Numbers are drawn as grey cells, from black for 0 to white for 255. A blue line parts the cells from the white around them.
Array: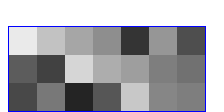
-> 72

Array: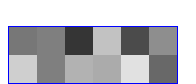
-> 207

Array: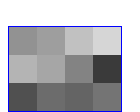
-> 80

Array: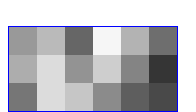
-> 118

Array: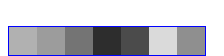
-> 177

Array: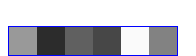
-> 153

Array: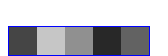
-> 69

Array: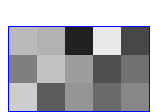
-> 205
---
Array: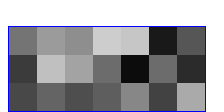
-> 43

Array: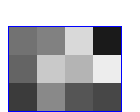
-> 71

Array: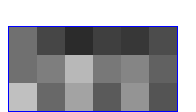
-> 63

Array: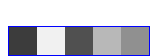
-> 144

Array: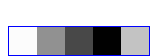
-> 145

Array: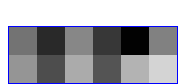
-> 55
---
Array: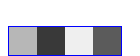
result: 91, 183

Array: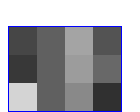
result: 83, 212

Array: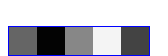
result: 67, 101

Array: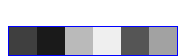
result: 162, 63

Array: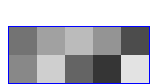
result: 76, 136

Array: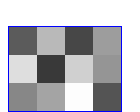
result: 157, 135

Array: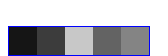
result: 132, 21
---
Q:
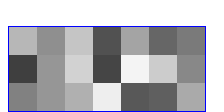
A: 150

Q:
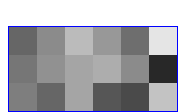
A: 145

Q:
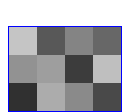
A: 158

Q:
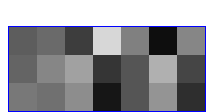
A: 134

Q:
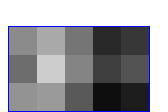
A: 205

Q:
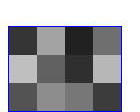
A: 97

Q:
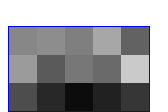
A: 90

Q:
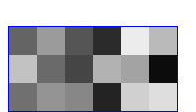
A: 106

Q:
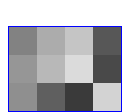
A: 184
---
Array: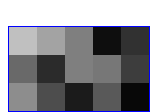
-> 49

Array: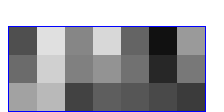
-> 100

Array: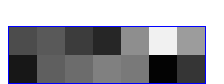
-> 142

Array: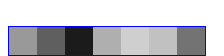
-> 207

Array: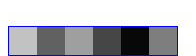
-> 8

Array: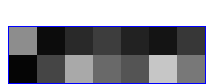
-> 34

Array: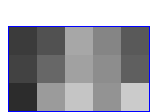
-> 89

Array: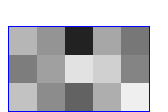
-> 119

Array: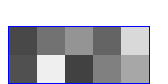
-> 217

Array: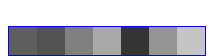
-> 52
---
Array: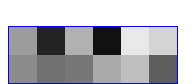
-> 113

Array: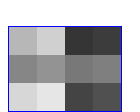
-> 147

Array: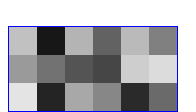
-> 114

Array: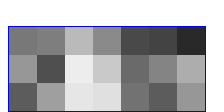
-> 79

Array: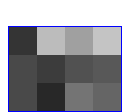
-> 60

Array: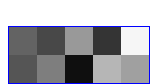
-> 126

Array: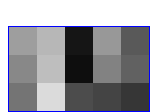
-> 190
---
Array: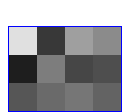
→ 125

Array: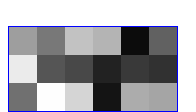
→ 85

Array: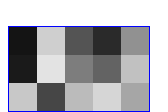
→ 227

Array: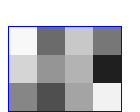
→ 149

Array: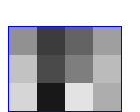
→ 74

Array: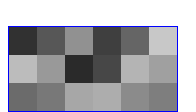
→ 153
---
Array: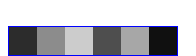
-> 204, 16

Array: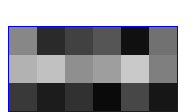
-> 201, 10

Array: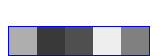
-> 238, 57

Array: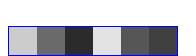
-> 227, 43

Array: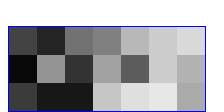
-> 231, 9

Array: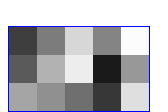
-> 252, 26

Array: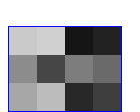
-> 208, 21

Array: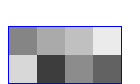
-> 235, 61
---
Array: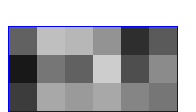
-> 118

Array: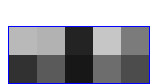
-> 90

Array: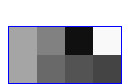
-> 105

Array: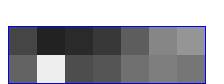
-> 238

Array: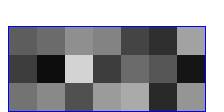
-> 13

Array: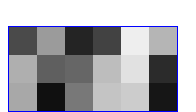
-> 95

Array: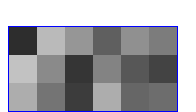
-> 138

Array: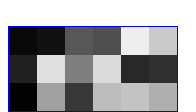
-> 224
